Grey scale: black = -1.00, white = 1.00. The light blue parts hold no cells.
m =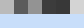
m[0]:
0.46
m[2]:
0.15
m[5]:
0.66

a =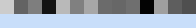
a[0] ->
0.60
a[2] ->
-0.01
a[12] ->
-0.26
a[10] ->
-0.98
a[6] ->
0.31

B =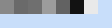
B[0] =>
0.07
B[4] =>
-0.23
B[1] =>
-0.17

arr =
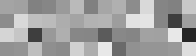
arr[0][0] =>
0.29
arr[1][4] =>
0.36
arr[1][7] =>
0.41
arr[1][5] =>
0.29
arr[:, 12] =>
[0.01, -0.52, 0.82, 0.20]
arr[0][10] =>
0.70
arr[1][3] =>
0.47
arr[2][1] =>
0.55
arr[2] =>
[0.67, 0.55, -0.51, 0.20, 0.37, 0.06, 0.05, -0.29, 0.07, 0.04, 0.27, 0.26, 0.82, -0.71]
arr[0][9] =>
0.10
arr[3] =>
[0.14, 0.16, 0.49, 0.12, 0.09, 0.64, 0.36, 0.82, -0.17, 0.14, 0.17, 0.17, 0.20, 0.74]
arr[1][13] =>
0.25
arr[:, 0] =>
[0.29, 0.10, 0.67, 0.14]
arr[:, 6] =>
[0.00, 0.40, 0.05, 0.36]

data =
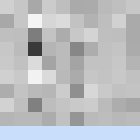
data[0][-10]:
0.63
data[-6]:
[0.56, 0.47, -0.55, 0.42, 0.47, 0.06, 0.36, 0.51, 0.54, 0.34]
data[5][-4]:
0.55
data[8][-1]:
0.47
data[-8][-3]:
0.49
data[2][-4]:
0.66
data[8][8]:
0.44
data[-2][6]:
0.60
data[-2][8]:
0.36
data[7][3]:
0.48
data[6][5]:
0.12
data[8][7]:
0.48
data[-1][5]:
0.17
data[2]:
[0.50, 0.49, -0.02, 0.53, 0.35, 0.57, 0.66, 0.50, 0.49, 0.33]
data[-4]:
[0.63, 0.58, 0.90, 0.71, 0.45, 0.34, 0.55, 0.53, 0.57, 0.51]
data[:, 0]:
[0.63, 0.32, 0.50, 0.56, 0.58, 0.63, 0.36, 0.65, 0.42]
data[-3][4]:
0.60
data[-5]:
[0.58, 0.51, 0.72, 0.29, 0.47, 0.29, 0.52, 0.52, 0.56, 0.41]
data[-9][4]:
0.49
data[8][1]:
0.44
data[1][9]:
0.33

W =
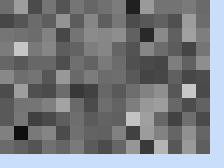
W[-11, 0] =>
-0.14
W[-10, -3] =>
-0.37
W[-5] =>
[-0.40, 0.24, -0.37, -0.41, -0.15, -0.56, -0.48, -0.19, -0.30, -0.14, 0.02, 0.12, -0.32, 0.56, -0.42]
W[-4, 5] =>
-0.18
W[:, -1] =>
[-0.17, -0.15, -0.01, -0.08, 0.11, -0.40, -0.42, -0.23, -0.42, -0.21, -0.26]
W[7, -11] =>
0.28
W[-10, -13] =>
-0.16
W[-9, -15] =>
-0.08
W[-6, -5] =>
-0.47
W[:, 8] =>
[-0.03, -0.07, 0.11, -0.21, -0.15, -0.14, -0.30, -0.22, -0.25, 0.01, -0.20]
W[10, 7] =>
-0.40
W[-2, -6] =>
-0.49
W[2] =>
[-0.08, -0.11, -0.15, 0.02, -0.44, -0.09, 0.09, 0.06, 0.11, -0.24, -0.68, 0.08, -0.25, 0.26, -0.01]
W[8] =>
[-0.30, -0.07, -0.50, -0.42, -0.26, -0.14, -0.29, -0.22, -0.25, 0.53, 0.25, -0.19, -0.48, -0.14, -0.42]
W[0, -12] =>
-0.08
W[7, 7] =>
-0.14
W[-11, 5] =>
-0.08
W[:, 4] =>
[-0.34, 0.15, -0.44, -0.27, -0.39, 0.19, -0.15, 0.28, -0.26, -0.41, -0.21]
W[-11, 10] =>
0.21
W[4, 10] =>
-0.43
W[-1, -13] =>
-0.34
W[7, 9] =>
-0.01
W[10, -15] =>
-0.16

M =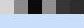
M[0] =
0.67
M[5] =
-0.65
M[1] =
0.08

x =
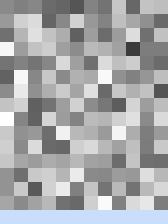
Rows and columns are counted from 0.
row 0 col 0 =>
0.08
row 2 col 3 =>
0.52
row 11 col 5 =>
0.44
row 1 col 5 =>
0.64
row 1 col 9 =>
0.31
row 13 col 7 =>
-0.09
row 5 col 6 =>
0.33
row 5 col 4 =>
0.08
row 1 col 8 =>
0.50
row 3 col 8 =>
0.26
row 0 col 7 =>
-0.10
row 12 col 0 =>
0.15
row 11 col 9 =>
0.54
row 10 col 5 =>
0.62
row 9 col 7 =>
0.21
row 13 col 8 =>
0.45
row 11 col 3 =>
0.35
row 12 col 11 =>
0.44
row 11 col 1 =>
0.30
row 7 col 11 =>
0.48
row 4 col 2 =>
-0.09
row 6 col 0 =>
0.09
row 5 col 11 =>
0.49
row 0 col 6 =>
0.03
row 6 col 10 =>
0.51
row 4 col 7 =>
0.72
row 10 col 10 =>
-0.03
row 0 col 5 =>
-0.33
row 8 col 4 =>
0.22
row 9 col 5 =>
0.44
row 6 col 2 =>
0.13
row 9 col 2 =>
0.19
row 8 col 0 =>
0.99
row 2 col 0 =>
-0.12

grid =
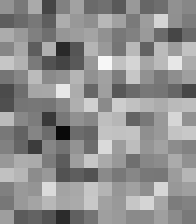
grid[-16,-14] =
0.15
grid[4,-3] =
0.46
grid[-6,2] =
-0.53
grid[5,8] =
-0.02
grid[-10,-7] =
0.25
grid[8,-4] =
-0.06
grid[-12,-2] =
0.81
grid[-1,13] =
-0.05
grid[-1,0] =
0.24
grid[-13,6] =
0.42
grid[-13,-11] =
0.38
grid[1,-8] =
0.12
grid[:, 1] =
[-0.05, -0.17, 0.20, 0.31, 0.40, 0.06, -0.14, -0.08, 0.07, -0.23, -0.21, 0.36, 0.43, 0.20, 0.20, -0.29]
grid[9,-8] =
-0.21
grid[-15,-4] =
0.23
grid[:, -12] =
[0.33, -0.06, 0.00, -0.27, -0.04, 0.47, 0.30, -0.07, -0.03, 0.04, -0.53, 0.34, 0.10, 0.16, 0.29, -0.22]
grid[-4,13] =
0.43
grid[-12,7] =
0.94
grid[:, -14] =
[0.15, -0.26, 0.35, 0.05, 0.55, -0.08, -0.41, -0.38, 0.47, -0.06, 0.01, 0.19, 0.51, 0.00, -0.07, 0.24]
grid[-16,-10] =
0.01
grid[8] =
[0.47, 0.07, -0.03, -0.55, -0.06, 0.14, 0.06, 0.49, 0.43, -0.22, -0.06, 0.20, 0.68, 0.14]
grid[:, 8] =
[-0.30, 0.26, -0.06, -0.08, 0.51, -0.02, -0.32, 0.61, 0.43, 0.51, 0.23, 0.19, -0.06, 0.18, 0.20, 0.21]
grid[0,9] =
0.20
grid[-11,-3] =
-0.05
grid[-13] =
[0.05, 0.31, -0.27, 0.38, -0.68, -0.33, 0.42, 0.20, -0.08, 0.45, -0.23, 0.47, 0.22, 0.52]
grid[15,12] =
0.09
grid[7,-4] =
0.41
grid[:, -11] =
[-0.46, -0.26, -0.13, 0.38, -0.36, 0.08, 0.31, -0.08, -0.55, -0.15, 0.05, -0.03, 0.20, 0.72, 0.44, -0.35]
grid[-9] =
[-0.38, -0.08, -0.07, -0.08, 0.07, 0.37, 0.63, 0.08, 0.61, 0.51, 0.41, 0.35, 0.46, 0.49]
